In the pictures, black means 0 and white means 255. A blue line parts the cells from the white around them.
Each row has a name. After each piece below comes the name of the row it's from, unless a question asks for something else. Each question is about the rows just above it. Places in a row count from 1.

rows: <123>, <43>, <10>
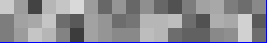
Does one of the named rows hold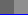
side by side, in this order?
yes
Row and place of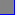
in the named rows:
<10>, 5
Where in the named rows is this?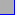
<43>, 16
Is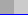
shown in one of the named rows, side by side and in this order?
no
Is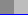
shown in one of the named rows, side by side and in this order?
yes
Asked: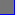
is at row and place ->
<43>, 10
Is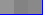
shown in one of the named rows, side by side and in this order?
no

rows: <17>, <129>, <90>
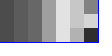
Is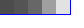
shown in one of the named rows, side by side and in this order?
no
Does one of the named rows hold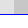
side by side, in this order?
yes
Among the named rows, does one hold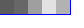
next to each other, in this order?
yes
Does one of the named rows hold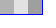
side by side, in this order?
no
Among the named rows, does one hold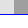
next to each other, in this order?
no

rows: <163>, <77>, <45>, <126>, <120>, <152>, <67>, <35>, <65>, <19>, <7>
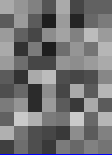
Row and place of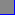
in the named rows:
<152>, 8
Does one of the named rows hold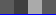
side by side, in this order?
no
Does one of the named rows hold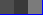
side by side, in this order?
yes
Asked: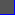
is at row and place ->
<163>, 4
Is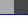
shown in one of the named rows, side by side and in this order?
yes
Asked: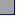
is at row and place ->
<45>, 5

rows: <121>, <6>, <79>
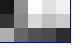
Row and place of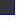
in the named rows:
<6>, 1
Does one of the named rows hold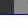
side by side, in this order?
yes
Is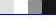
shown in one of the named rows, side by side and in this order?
no
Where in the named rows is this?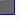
<79>, 2
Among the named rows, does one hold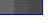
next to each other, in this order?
yes
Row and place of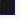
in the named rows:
<121>, 1

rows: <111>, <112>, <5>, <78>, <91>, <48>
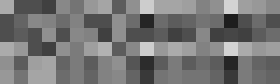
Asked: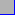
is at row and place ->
<78>, 8
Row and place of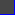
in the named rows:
<5>, 17
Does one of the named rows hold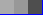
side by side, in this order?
yes
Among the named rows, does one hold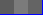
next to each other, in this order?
no
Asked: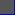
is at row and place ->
<91>, 10
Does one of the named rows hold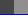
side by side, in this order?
no

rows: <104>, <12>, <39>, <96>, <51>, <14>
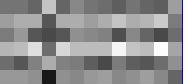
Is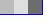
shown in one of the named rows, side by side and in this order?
yes
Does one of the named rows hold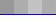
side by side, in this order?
no
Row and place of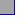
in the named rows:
<96>, 13
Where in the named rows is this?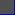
<39>, 9

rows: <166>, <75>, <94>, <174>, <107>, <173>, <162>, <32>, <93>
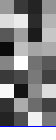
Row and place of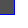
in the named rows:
<93>, 2
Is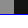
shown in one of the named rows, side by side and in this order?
no
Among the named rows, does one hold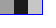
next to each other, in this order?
yes

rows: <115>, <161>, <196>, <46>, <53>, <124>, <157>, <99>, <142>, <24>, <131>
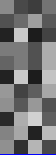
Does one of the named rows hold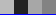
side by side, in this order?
no
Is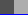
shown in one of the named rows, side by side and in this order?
yes
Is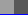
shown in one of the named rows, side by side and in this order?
yes
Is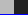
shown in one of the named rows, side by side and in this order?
no

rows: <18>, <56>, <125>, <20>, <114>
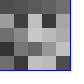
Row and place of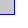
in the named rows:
<125>, 3
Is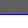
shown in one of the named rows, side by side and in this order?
no
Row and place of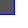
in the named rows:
<18>, 2
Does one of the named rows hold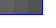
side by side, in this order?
no

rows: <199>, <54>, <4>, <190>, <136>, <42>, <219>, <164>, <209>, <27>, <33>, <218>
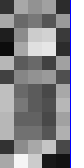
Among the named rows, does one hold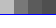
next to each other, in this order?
yes
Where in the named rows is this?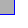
<27>, 5

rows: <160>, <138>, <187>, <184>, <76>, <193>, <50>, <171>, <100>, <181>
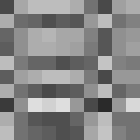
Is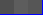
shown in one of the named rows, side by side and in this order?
yes
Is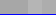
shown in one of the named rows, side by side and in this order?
no
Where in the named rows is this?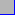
<187>, 4
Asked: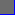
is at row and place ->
<138>, 2
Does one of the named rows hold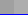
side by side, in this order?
yes
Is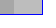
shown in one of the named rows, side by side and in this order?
yes
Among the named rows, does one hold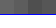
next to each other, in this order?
yes

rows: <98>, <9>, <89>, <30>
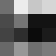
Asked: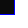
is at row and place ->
<89>, 3
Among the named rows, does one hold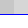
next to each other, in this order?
yes
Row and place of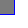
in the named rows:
<30>, 4
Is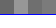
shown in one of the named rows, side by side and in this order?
yes
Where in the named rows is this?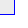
<98>, 2
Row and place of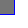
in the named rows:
<9>, 2

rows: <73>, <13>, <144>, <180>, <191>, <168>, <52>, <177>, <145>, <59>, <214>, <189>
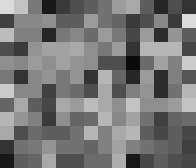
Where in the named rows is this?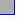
<189>, 9
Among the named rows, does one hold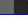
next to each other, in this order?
yes
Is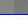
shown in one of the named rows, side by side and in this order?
no
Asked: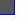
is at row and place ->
<168>, 14
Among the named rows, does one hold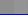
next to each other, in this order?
no

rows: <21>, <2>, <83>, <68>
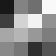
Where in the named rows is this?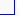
<21>, 4
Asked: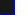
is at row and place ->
<21>, 1
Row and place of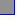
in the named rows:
<2>, 4
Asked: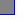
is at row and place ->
<21>, 2
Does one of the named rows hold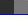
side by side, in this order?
no
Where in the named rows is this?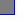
<83>, 4

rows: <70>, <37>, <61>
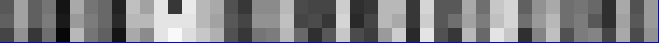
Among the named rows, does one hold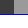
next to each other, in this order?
yes
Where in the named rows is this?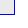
<70>, 14
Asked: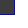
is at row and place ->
<61>, 27
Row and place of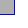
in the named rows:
<61>, 16
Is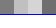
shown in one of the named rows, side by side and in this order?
yes

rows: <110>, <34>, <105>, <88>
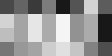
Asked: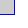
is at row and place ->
<88>, 4
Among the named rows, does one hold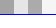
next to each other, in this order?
yes
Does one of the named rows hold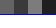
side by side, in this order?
no
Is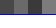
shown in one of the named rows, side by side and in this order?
no
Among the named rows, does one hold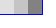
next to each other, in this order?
yes

